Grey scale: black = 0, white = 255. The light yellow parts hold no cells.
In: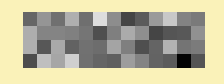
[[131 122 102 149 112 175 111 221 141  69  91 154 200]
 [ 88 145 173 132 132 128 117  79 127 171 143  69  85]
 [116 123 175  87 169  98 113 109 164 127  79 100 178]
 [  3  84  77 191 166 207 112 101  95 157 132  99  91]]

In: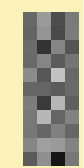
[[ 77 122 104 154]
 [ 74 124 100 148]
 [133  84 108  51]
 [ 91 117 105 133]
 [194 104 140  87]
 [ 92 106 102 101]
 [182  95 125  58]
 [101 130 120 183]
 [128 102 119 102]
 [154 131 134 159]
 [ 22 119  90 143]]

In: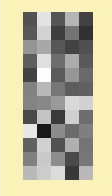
[[181  66  82 227  85]
 [115  49  88 211  63]
 [ 67  80 148 168  86]
 [172  89  94 223 109]
 [150 105  67 253  90]
 [ 93  97 130 184 118]
 [217 209 131 136 154]
 [207 109  73 195  58]
 [107 127 231  24 140]
 [176 116  97 209  82]
 [ 74 119 128 201 141]
 [ 56 184 185 204 219]]

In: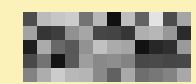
[[ 76 165  77 187 198 204 115 183  16 190  98 227]
 [151  42 163  53  62 145 166  70  68  54 175 183]
 [ 47 154  31 171 104  88 146 193 171 165  18  39]
 [ 70  71  73 115  20  89 158 137 142 131  72  74]
 [131 168 131 173 204 184 181 137  97 169 110 119]]

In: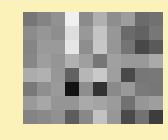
[[107 113 118 132 145 240 139 176 142 157]
 [ 98 119 140 150 142 222 152 196 151 106]
 [ 72  90 133 154 154 230 142 199 150 116]
 [153 170 135 158 149 176 159 118 160 153]
 [119 120 172 177 151  97 182 201 159  73]
 [122 119 121 143 154  18 142  50 138 153]
 [150 158 154 167 149 149 170 164 155 113]
 [114  61 132 137 145  93 136 194 151  74]]

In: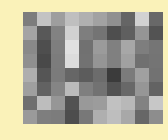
[[210 104 125 195 158 191 176 162 144 101]
 [149  83 164  88 130 209 126 116  78  95]
 [126 117 137  78 126 225 113 155 128 167]
 [112 116 143  73 124 220 114 149 128 161]
 [160 114 174  85 123 102  92 108  59 123]
 [150  99 159  98 133 187 127 114  82 104]
 [130 199 111 189 150  82 153 156 193 184]
 [103 141 154 126 124  77 120 175 190 168]]

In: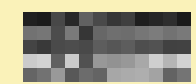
[[ 46  26  32  27  72  40  97  73  54  63  30  38]
 [114 121 114 118  76 122  54 103 111 109 118 124]
 [ 65  66  68  57  74  77  73  93  86  93  78  82]
 [181 210 203 210  96 203  81 152 146 152 168 207]
 [ 99 116 101 114 153  88 108 100 167 171 174 163]]

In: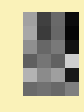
[[105  12 161  64]
 [103   6 167  59]
 [121  18 143 103]
 [ 97 206  95 117]
 [159  25 179 139]
 [104 127 106 113]]

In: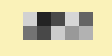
[[214 100 210  35  73]
 [153 178 115  72 204]]
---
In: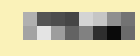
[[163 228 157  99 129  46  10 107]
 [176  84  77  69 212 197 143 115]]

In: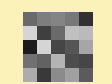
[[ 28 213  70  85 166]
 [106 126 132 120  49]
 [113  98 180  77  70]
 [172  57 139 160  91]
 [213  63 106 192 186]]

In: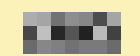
[[ 71 192  39  85  33 186  65]
 [107 135 128 114 122 122 107]
 [173 165 114 142 135  77 165]]

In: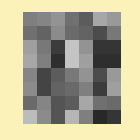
[[106 133  84  92 167 112 106]
 [112  99 139 106  99  76 120]
 [127 133 147 112  92 167 153]
 [133  68  92 120 147  76 153]
 [139  68  99 106 127  60 159]
 [159 120  60 196 147  53  53]
 [167 127  46 196 159  46  46]
 [188 139  84 181 127  40  53]]

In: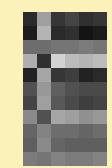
[[ 28 180  42  48  20  28]
 [ 34 166  54  62  34  42]
 [ 42 159  54  68  48  54]
 [ 68 159  88  74  62  68]
 [ 81 152  95  81  74  74]
 [ 95 138 101  95  95  95]
 [101 131 109 109 101 109]
 [109 109 117 117 123 117]
 [123 117 131 123 123 131]
 [138  81 166 159 144 152]
 [174  48 210 188 180 188]]

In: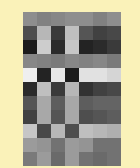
[[ 28 205  43 198  35  43  58]
 [ 43 191  58 183  50  65  72]
 [ 65 168  85 168  78  85  93]
 [ 78 183  58 191  85  65  72]
 [ 85 168  93 168  93 100 100]
 [122 155 106 155 114 106 114]
 [135 129 122 135 129 135 122]
 [142 129 135 142 142 129 142]
 [155 148 114 155 148 114 114]
 [198  72 183  78 191 183 175]
 [239  35 231  28 225 225 213]]

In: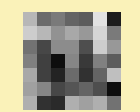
[[114  71 140 140  78 205 152]
 [128  64  14 134  57 128  92]
 [160 134  71  85 100  78  14]
 [168  64  35 107  49 100 191]
 [175  49  42 175 160 175 114]
 [183 107 122 100  92 226  29]
 [205 183 146 168 152 213 122]]

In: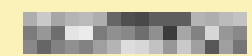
[[123 151 110 228 235 123 144 136 110 144  59 166 130 215 151 136]
 [136 102 130 144 130 159 180 221 215 194 151 201 159  87 159 117]
 [174 201 166 180 186 174 102  79  73  94  94  94 180 174 186 194]]
